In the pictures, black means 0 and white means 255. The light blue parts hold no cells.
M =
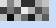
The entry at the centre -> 234
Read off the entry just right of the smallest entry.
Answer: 178
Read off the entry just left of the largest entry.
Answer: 77
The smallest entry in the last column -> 93
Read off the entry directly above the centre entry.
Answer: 47
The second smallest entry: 31

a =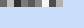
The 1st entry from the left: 106
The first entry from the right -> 177
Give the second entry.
192

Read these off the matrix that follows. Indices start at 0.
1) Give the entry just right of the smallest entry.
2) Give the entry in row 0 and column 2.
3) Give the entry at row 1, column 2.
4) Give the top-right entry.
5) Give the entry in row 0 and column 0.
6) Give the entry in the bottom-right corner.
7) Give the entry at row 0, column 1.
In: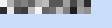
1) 159
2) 113
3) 72
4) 44
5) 245
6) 144
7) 174

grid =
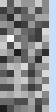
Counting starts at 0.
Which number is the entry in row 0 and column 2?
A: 190
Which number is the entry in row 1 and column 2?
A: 61
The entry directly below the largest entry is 77
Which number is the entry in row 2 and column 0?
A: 106
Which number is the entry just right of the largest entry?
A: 106
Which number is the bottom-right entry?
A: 178
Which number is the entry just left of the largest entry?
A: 178
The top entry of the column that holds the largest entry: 91
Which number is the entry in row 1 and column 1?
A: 106
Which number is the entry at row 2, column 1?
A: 46
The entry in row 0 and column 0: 203
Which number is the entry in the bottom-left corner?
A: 30
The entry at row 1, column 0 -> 61
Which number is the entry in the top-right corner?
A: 136
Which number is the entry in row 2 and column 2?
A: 165

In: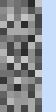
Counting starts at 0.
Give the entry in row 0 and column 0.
99
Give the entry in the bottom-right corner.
83
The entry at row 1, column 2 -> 113
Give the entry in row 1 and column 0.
141
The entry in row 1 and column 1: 169
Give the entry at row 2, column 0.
129
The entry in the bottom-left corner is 141
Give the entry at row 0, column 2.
113
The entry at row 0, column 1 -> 129
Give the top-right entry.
195

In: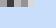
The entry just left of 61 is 163
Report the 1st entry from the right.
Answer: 217
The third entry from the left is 188

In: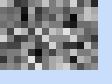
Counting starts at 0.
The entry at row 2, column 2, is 124
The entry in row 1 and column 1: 98
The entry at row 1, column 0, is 110
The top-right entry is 38
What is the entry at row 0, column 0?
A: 194
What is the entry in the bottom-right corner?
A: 139
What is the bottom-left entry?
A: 124
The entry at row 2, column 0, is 124
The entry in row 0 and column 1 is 154
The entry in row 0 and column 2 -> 54
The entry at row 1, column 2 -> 110

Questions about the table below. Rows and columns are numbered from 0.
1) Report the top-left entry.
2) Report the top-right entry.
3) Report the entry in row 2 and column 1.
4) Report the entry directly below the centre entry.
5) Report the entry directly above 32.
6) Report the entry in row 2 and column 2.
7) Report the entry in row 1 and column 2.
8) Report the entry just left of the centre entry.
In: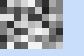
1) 46
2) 129
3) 227
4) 215
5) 46
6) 73
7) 73
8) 215

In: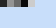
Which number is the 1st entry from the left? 37
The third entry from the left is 105
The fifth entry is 204

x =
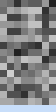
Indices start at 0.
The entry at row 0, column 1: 109
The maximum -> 207
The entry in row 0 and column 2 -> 49
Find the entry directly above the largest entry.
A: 81
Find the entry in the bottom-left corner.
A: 167
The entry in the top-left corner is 121
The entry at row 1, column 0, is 109
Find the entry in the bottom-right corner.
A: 180
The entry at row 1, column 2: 151
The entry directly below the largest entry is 136
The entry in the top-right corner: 33
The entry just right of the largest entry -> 93
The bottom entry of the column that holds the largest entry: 167
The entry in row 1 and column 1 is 167
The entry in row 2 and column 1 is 65

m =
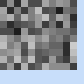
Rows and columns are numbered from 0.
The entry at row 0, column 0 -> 61
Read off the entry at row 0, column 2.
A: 45
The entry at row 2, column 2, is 100
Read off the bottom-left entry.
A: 88
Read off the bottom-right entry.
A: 61
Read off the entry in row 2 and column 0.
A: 153
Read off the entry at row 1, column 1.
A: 45
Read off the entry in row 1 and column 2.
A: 127
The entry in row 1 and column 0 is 165
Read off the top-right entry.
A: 76
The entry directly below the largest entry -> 190
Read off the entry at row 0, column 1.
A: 141
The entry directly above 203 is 127

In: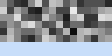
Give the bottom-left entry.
148
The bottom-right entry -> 164
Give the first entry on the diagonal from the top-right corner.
41
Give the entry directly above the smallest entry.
108
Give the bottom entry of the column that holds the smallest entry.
122
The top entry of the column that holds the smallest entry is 135
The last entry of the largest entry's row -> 179
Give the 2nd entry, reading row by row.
93
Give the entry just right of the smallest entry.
179
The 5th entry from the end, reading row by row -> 179
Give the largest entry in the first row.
207
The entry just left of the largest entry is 68
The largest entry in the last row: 207
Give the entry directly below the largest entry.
179
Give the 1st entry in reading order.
164
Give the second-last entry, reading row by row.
148
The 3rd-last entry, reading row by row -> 53
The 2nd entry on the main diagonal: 68
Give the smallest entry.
14
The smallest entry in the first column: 53
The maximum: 233
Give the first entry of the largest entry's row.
207
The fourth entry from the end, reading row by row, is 122

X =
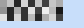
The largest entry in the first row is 213
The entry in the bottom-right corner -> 66
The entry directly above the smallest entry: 173
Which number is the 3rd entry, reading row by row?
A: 39
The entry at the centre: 226
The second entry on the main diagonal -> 39
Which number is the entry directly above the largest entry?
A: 66
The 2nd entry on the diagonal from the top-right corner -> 186
